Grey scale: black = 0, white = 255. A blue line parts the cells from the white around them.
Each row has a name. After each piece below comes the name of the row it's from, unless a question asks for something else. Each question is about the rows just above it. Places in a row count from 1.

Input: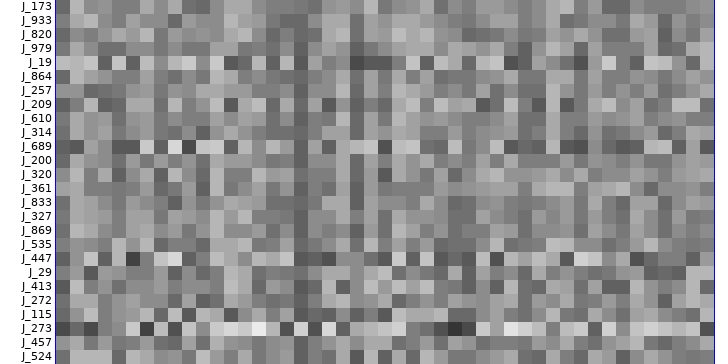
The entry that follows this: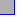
[147]
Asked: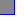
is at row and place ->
J_327, 36

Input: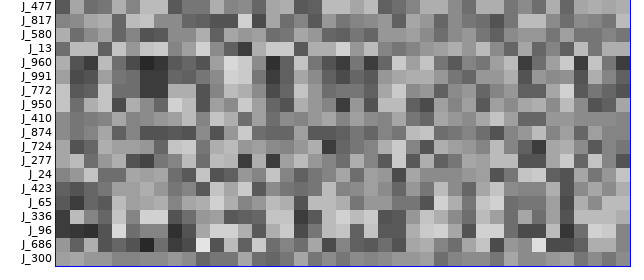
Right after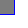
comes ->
[132]
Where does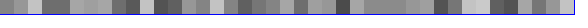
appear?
J_24
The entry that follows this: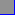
[83]
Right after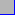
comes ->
[60]
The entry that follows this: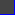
[118]

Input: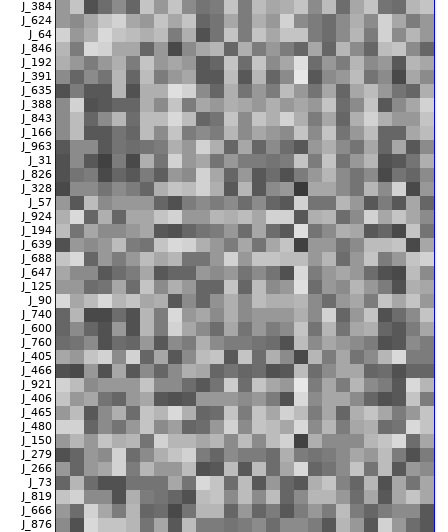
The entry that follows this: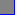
[102]
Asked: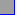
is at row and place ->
J_480, 9
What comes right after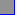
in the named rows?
[175]
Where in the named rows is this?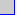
J_921, 13
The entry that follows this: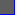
[152]

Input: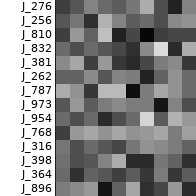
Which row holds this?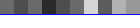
J_954
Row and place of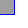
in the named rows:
J_768, 10
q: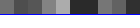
J_398
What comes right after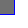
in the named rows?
[78]
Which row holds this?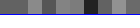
J_262

